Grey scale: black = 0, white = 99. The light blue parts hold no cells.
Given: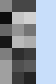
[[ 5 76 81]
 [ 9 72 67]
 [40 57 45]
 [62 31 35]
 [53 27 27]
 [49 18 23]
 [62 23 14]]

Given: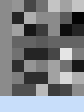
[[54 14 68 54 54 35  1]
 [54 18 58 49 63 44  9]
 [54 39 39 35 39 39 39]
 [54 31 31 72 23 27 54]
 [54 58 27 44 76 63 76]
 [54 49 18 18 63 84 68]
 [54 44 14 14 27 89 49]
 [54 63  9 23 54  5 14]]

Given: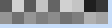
[[58 44 58 49 54 44 49 68 63]
 [35 81 35 76 39 81 76 12 21]]

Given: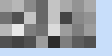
[[44 31 76 40 76 26 53 57]
 [66 71 53 40 76 66 57 66]
 [71 90 49 44 85 61 49 61]
 [31 26 31 61 17 49 36 31]]

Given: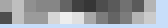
[[30 74 60 60 83 92 87 65 48 39 48 70 79]
 [65 74 56 52 52 39 25 21 30 35 44 35 70]]

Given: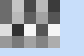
[[86 19 95 33 95]
 [59 47 63 51 67]
 [42 72 37 63 33]
 [42 76 28 72 23]]
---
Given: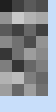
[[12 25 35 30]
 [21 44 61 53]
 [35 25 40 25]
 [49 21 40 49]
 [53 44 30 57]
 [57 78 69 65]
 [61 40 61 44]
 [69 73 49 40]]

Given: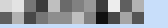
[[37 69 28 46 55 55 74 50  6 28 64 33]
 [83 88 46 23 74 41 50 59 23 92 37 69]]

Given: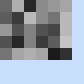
[[32 15 50 23 36 76]
 [36 23 72 54 45 72]
 [40 68 15 54 59 64]
 [45 64 68 64 10 19]
 [59 32 50 32 27 72]]

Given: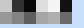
[[59 51 37 64 68 41]
 [78 19  3 86 95  7]]

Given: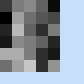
[[ 0 62 43 33 28]
 [ 9 53 48 38 14]
 [14 72 38 18 48]
 [23 48 53 38  4]
 [43 62 77 18 57]
 [67 67 48 18  9]]

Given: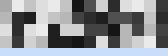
[[66 91 76 86 91 76  8 31 81 17 86 91 81 22]
 [71 17 12 86 76 71 26 17 12 31 31 22 76 17]
 [76 22 81 71 12 12  8 17 86 22 71 81 91 22]
 [86 17 86 91 12 81 81 26 26  8 71 26 71 26]]

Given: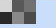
[[16 53 29]
 [83 34 44]]

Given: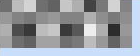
[[43 73 82 43 38 77 68 26 47 82 51]
 [59 51 47 55 59 51 51 68 55 47 55]
 [63 43 38 63 63 43 47 73 59 38 55]
 [68 30 22 73 77 22 34 92 68 17 59]]
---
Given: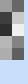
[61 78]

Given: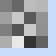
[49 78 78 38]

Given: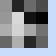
[57 84 65 38]

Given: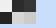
[93 83]

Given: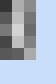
[20 74 42]

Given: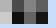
[70  6]
